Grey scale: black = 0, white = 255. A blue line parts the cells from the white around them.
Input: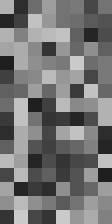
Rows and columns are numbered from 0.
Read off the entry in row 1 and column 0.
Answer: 37
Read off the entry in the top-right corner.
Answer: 115
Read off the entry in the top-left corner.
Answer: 178
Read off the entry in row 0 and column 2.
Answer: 109
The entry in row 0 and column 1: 45
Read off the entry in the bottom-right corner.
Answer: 129
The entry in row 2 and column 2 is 178
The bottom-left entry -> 52
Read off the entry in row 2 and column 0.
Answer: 178

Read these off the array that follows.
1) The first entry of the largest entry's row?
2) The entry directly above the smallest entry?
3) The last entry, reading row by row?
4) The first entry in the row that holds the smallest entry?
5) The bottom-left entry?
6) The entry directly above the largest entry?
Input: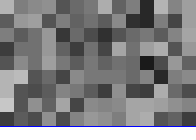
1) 199
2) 159
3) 61
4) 84
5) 61
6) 180

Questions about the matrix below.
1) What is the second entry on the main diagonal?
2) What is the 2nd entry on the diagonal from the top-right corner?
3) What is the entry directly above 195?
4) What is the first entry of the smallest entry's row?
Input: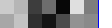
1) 195
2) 146
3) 182
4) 203

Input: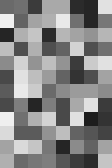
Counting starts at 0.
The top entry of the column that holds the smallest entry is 37
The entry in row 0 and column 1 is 112
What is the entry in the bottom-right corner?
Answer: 197
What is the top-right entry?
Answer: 225
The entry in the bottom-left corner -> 176
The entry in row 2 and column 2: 197
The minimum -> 29
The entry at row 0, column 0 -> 106
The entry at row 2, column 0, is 37
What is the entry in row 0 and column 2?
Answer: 59
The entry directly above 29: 225
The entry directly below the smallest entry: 85
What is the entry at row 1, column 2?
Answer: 163
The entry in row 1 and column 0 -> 239
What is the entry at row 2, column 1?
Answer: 176
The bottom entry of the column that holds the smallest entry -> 43

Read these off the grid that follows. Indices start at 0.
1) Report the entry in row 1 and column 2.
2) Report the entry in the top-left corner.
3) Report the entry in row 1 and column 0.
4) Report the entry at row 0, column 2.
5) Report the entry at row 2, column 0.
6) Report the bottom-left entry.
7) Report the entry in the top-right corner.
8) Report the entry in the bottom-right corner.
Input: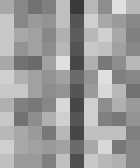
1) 154
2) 168
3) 199
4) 114
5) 199
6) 191
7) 183
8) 135

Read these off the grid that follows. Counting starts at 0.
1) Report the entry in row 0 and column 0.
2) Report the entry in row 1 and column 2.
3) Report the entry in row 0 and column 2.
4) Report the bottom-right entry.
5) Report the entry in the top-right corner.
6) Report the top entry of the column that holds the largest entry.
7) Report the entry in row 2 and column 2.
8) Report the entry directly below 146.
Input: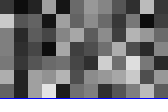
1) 55
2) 99
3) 35
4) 92
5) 55
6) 160
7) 92
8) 228

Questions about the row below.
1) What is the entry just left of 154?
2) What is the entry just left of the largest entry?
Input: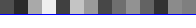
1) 196
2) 169

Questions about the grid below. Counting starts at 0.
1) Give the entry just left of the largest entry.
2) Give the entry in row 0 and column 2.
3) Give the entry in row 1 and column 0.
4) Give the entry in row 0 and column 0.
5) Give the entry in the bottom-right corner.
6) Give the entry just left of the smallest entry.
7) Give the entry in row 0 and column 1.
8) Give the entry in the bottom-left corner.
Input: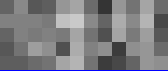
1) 193
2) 87
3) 129
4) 100
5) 143
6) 107
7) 137
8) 94
